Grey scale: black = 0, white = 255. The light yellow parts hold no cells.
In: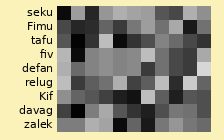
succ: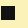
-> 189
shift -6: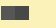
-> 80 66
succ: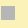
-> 11

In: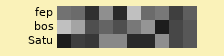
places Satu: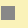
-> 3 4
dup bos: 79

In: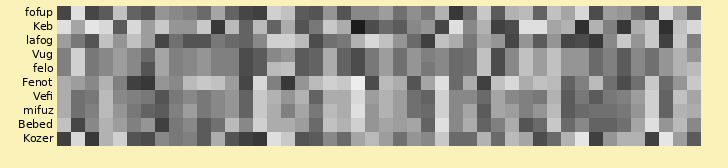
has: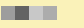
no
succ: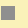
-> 120
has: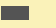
yes
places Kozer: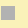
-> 3 30 36 40 41

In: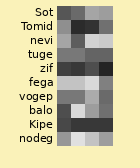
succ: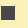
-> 56
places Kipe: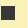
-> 1 2 3
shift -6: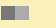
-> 114 165

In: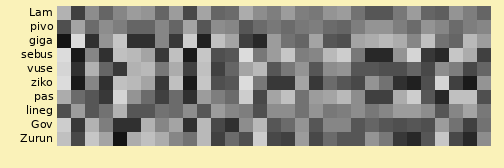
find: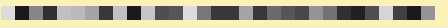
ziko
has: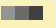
yes
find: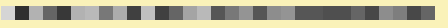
vuse
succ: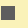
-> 148

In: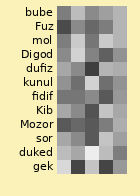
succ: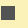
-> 196
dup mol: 202
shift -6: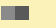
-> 132  83
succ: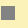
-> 96

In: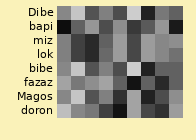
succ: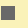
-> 156
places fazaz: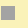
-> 0 3

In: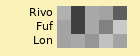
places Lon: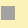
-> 0 4
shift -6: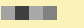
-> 157  58 163 123
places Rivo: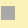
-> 2
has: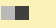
no
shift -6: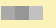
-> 163 144 187
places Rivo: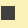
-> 1
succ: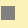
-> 201

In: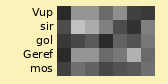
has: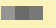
yes
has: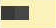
yes
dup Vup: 149
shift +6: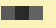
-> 96  48 104
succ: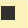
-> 128
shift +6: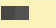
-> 77 89

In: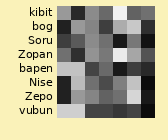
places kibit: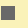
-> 3
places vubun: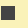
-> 2 3 5

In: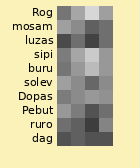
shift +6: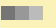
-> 123 158 193
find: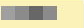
solev
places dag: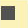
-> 0 2 3
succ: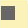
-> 139

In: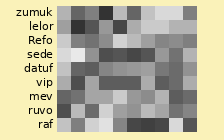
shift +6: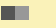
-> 91 158
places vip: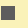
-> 3 4 5 7

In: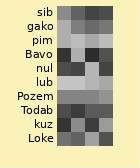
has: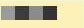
no
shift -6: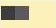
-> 54 84
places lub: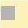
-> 2
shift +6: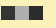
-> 58 180  50
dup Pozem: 132

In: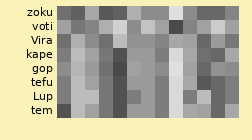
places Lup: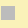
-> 1 2 10
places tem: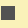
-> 0 4

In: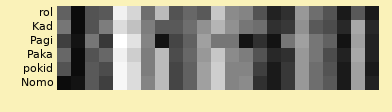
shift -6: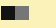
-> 13 112
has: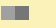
yes
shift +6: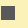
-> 95
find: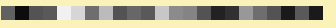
rol
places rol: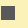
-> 3 10 21
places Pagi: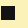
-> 1 7 13 15 20
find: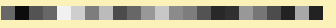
Paka

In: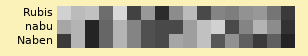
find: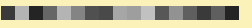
Naben
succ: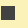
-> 152
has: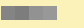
yes
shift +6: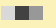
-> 223  72 158
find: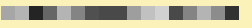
nabu
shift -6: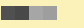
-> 74  67 160 152
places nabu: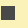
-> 7 8 12

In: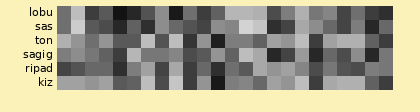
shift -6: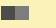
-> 70 119
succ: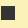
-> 148
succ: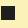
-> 125
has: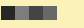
no
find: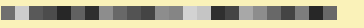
sas
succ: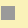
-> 39

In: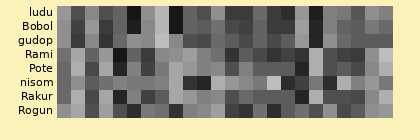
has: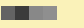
yes
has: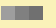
yes
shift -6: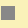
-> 130
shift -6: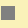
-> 122
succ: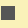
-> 143
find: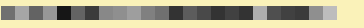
Rami
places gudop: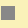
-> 2 6 8

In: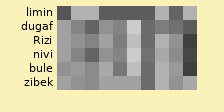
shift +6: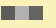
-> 98 183 106
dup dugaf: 132
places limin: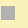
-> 1 2 7 9

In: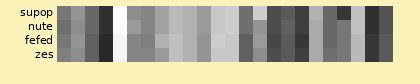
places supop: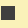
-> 17
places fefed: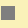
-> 6
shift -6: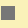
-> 113

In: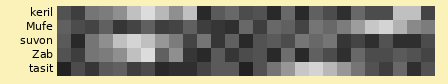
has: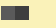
no
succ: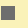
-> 41
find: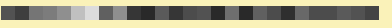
Zab
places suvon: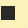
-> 1 13
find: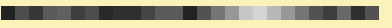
tasit

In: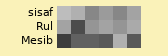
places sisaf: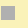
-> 1
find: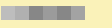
sisaf
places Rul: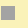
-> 0 3
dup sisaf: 135
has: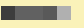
yes
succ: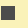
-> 149
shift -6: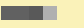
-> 91  91  83 170

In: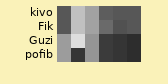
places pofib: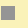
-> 2
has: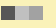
yes
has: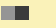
yes
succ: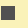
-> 87

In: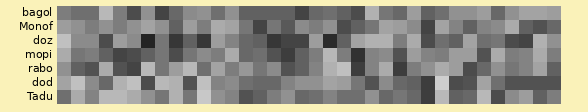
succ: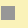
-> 118
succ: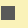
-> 139

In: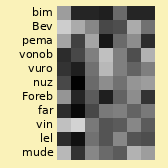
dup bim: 37
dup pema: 164
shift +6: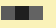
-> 97  37 105
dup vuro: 127
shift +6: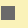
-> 112

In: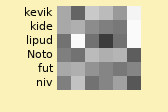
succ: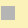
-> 93
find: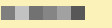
niv
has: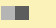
yes
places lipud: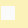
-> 1 5
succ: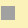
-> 87
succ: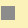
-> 127

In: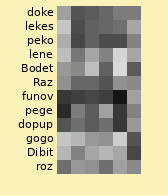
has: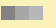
yes
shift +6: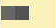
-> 109  90
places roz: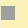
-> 4
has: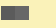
yes

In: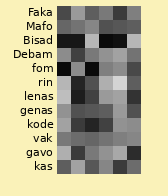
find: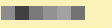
Debam
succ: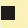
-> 65
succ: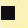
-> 182
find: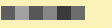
kas
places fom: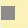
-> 1 4
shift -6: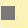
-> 115
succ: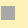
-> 44

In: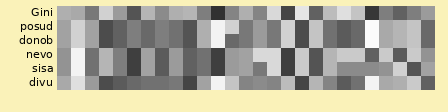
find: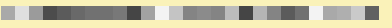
divu
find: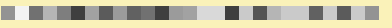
nevo
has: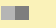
yes

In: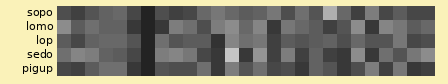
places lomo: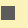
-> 1 18 25
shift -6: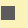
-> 86
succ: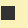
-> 133

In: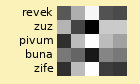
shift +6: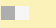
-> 180 252
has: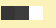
no
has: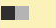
no
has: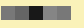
yes
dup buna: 120
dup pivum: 188
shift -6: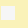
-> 240

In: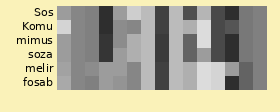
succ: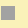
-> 134
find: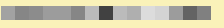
melir
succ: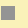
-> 134
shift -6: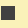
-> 59

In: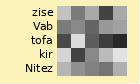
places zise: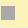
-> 2 4
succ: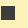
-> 40

